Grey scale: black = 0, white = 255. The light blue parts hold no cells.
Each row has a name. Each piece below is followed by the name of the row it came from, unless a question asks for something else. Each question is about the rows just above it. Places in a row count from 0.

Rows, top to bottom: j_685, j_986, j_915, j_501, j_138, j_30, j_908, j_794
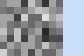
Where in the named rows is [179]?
j_986, 6
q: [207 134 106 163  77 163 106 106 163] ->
j_794
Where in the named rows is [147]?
j_986, 7
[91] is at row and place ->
j_138, 3

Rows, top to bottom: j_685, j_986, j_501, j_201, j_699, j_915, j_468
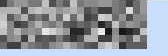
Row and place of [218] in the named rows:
j_986, 18
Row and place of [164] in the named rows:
j_986, 9

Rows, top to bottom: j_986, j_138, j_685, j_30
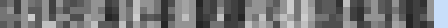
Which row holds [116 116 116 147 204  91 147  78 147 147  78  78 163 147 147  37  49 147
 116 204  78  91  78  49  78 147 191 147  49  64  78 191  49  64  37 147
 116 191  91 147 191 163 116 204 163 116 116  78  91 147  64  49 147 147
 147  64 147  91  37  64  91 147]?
j_685
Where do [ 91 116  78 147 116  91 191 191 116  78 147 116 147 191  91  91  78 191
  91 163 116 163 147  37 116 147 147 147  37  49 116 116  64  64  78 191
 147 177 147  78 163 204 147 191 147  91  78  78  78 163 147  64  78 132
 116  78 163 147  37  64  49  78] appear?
j_30
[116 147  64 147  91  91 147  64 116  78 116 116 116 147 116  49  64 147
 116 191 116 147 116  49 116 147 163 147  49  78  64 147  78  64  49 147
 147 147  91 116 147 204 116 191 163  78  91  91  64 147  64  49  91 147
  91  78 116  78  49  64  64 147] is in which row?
j_138
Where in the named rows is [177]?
j_30, 37
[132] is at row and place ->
j_30, 53
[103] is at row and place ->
j_986, 5

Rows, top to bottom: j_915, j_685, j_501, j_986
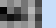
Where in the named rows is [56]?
j_501, 5
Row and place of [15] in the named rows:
j_501, 1
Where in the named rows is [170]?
j_986, 4
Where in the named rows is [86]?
j_986, 5
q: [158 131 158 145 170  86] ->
j_986
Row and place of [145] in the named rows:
j_986, 3

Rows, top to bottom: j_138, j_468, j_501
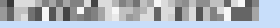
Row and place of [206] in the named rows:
j_501, 24
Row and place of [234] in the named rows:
j_501, 16

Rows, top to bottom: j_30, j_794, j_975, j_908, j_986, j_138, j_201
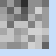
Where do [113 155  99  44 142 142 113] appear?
j_30
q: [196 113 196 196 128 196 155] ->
j_908
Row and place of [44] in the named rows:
j_30, 3
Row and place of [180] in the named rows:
j_975, 4
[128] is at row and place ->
j_908, 4

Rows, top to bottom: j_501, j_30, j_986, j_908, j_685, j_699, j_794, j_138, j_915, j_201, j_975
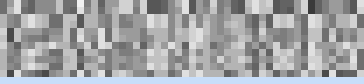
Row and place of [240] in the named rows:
j_501, 11
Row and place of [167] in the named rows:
j_699, 17

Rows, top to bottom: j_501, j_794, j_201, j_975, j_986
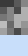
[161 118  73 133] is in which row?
j_986
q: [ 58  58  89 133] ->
j_501
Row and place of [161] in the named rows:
j_986, 0
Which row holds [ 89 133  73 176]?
j_794
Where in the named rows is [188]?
j_975, 0
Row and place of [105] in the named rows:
j_975, 1

